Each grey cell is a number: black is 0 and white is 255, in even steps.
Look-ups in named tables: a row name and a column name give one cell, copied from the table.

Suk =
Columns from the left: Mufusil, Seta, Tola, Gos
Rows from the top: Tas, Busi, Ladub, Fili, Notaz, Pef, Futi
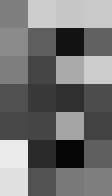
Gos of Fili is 76
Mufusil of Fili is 80
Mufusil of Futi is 224
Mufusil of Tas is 127
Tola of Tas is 198
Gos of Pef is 95
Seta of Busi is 94
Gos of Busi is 97
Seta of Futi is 82
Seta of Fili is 57
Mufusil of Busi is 139
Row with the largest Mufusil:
Pef

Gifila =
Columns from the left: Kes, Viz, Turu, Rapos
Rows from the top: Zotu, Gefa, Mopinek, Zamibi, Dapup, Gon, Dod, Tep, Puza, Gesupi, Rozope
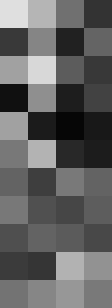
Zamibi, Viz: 143
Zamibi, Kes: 16
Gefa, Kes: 57
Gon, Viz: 179
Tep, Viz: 80
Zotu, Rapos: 51
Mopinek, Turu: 92
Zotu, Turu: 112
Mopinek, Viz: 216
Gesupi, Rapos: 146
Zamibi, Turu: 29
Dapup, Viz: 27
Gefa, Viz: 133
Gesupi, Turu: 178
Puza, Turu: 91
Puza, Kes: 79
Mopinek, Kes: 161
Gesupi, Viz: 53

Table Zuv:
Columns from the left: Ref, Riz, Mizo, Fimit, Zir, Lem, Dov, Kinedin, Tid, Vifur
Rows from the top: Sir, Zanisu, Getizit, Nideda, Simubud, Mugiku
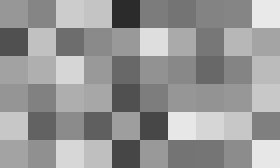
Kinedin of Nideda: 147
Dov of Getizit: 136
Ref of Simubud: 199
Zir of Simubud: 158
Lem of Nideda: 125
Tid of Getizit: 132
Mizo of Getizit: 214
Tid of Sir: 133
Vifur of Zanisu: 164
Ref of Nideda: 149
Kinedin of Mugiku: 117
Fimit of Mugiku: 191
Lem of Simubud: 71
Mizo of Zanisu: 109
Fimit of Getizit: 153
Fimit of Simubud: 95

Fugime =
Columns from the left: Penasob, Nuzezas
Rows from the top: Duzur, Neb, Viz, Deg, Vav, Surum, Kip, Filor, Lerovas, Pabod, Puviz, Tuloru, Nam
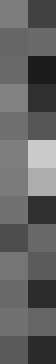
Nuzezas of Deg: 47
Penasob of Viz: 105
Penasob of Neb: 102
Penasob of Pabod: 117
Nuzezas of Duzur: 65
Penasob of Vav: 111

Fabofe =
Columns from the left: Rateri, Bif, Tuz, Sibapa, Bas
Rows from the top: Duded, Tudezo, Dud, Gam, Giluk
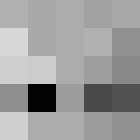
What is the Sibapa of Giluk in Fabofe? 156
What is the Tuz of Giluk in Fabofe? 172
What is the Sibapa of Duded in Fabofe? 161
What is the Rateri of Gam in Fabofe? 142
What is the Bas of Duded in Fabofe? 168
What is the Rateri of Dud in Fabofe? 207
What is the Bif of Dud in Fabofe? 204
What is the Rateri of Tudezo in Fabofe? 216

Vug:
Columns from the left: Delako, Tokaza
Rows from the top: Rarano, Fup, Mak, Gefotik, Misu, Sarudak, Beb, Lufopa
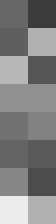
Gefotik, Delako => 144
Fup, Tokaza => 176
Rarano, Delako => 103
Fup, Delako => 95
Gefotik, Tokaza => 144
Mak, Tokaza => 85
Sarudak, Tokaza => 89
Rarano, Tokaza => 59

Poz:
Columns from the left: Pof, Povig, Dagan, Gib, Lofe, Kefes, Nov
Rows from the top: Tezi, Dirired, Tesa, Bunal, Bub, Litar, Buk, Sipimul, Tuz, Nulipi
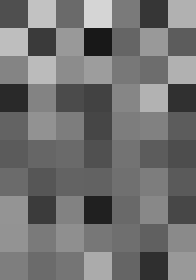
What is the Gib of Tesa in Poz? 157
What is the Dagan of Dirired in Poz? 153
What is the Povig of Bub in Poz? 146
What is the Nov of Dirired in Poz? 92
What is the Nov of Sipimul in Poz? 71
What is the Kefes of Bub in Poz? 129
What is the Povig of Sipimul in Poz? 59
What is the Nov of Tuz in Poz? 138
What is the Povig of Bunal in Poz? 131
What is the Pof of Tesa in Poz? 132
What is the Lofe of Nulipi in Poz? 101
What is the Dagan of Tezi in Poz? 106

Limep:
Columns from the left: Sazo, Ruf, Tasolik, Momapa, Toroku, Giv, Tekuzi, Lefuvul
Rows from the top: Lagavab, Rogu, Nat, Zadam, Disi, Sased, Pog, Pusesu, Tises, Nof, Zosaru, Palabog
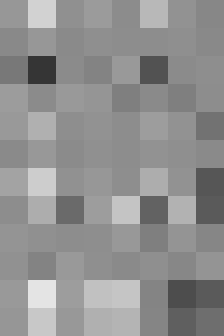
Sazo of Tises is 148
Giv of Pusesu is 98
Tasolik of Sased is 139
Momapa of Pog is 151
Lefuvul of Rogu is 137
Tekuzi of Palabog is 95
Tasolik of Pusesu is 106
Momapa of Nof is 143

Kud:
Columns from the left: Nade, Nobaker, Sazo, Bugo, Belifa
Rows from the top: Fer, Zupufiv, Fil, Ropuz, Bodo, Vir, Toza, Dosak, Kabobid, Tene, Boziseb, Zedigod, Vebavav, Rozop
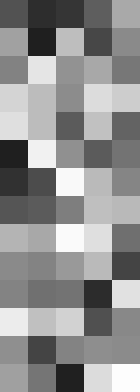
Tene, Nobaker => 131
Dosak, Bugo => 191
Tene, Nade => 138
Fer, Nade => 82
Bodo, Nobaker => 188
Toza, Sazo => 249
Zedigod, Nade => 236
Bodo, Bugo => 193
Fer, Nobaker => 45
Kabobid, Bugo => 223
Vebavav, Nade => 143
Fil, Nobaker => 229
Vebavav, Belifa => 139
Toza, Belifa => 133
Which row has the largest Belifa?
Rozop

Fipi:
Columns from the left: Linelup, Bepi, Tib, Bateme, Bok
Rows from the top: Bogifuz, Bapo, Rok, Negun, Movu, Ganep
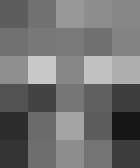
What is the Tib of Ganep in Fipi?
141
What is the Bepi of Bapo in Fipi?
120
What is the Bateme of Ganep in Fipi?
116
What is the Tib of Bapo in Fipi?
121
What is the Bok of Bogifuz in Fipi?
134
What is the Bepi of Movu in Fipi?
107
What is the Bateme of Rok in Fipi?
193
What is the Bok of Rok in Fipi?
174
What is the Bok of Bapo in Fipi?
131
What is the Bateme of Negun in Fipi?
96
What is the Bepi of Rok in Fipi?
200
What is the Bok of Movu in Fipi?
23
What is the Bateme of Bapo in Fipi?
112
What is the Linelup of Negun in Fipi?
82
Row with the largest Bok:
Rok

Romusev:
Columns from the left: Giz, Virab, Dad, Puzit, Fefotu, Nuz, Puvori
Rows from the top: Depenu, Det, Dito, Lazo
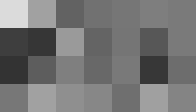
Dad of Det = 154
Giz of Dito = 51
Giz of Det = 62
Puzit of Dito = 104
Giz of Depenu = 219
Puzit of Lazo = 135
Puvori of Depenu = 122
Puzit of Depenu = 113
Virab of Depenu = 161
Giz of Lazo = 119
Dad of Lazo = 143

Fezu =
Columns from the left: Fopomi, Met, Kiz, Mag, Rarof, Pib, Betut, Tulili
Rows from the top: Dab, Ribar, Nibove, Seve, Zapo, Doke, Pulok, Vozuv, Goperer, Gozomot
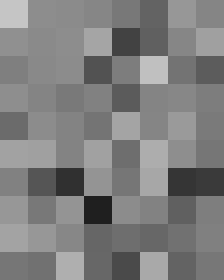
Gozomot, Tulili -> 119
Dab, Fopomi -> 197
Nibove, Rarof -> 125
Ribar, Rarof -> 66
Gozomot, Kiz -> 175
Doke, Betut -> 142
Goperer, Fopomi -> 163
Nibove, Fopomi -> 127
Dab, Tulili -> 133
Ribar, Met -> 138
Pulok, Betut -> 53
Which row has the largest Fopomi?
Dab

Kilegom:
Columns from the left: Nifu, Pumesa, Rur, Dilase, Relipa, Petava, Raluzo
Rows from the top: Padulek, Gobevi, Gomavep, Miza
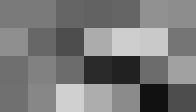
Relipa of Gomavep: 33
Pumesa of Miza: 135
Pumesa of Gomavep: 129
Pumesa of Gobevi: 103
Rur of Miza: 208
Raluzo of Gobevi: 117
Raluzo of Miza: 77

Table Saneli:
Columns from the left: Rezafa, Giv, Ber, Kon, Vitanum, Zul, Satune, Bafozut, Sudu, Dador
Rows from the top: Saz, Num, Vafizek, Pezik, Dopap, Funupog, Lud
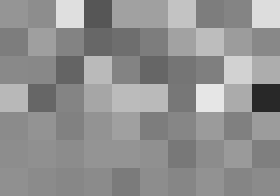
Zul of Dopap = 125
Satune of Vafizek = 117
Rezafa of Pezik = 184
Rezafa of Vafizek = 137
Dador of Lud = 139
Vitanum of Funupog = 148
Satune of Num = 162
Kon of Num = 103
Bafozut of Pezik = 230
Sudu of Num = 156
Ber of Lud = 135
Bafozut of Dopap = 155
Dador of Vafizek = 173
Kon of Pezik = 166
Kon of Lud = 139

